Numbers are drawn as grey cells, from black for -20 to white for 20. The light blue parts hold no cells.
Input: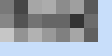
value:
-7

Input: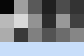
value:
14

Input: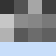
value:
2

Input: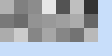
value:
-3

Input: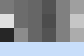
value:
-3

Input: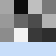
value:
-4

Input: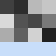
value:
-7

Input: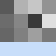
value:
1

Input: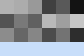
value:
-1
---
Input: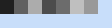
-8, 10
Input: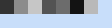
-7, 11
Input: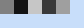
11, 11
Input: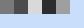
14, 14
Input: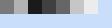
-10, 17
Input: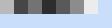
-13, 17
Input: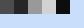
4, 13
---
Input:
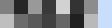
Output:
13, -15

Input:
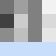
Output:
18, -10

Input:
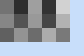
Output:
13, -13

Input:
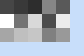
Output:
20, -13

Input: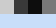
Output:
12, -18

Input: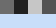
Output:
11, -15

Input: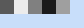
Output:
17, -16

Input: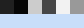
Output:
18, -19

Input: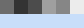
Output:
17, -12
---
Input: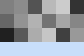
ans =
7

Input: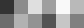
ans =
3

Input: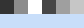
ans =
20

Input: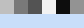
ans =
-7

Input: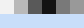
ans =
-6

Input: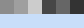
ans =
12

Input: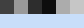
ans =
-13

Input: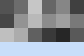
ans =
-5

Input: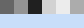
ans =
-15

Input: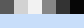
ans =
18
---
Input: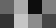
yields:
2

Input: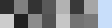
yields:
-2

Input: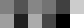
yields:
-20

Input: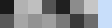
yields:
-11

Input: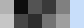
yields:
-2

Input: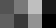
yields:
3
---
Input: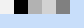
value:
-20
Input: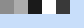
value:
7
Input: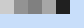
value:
3
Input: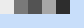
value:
-1
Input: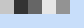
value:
-12
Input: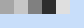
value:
11
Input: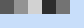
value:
3
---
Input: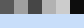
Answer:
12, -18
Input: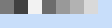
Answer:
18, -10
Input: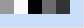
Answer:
19, -20
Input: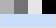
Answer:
16, -20
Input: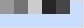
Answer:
12, -14
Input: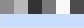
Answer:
19, -12
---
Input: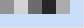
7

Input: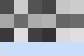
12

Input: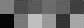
-10

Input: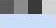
13

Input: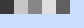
-5

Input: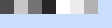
8

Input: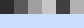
8

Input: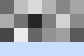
6

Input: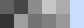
7

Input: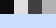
8
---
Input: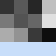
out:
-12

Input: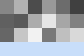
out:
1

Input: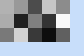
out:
8

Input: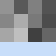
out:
3

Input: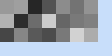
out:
4

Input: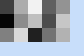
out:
-10

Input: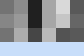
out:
-2
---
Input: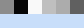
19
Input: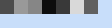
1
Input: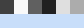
-5
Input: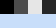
16
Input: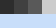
-6
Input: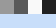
19
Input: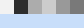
7
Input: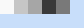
6
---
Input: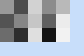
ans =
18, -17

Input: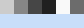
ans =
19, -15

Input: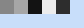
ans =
17, -17

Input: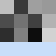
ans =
13, -18

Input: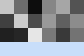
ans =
16, -18

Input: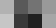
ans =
11, -15

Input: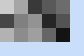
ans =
12, -17
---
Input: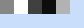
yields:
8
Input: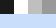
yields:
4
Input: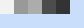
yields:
-12
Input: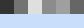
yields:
-4
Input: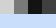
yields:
-10
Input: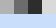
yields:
14
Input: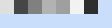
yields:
-13
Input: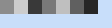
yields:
-14
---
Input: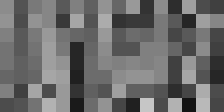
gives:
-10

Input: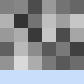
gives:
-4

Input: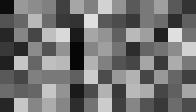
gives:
-12

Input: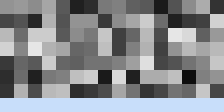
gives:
-12

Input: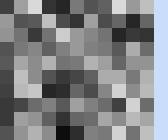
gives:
10

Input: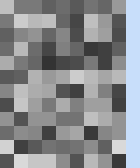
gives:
4

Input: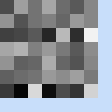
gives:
1

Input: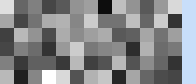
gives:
14
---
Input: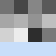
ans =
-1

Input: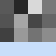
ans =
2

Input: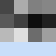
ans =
5

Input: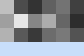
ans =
-7

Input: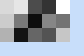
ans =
11

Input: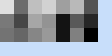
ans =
-20

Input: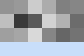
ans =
-2
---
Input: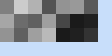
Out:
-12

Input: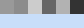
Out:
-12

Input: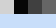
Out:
-4

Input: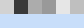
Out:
10

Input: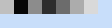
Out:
14

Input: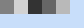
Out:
9

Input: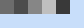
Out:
-11
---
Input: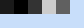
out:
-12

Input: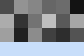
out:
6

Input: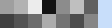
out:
8

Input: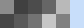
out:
2

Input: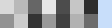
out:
12

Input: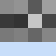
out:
3
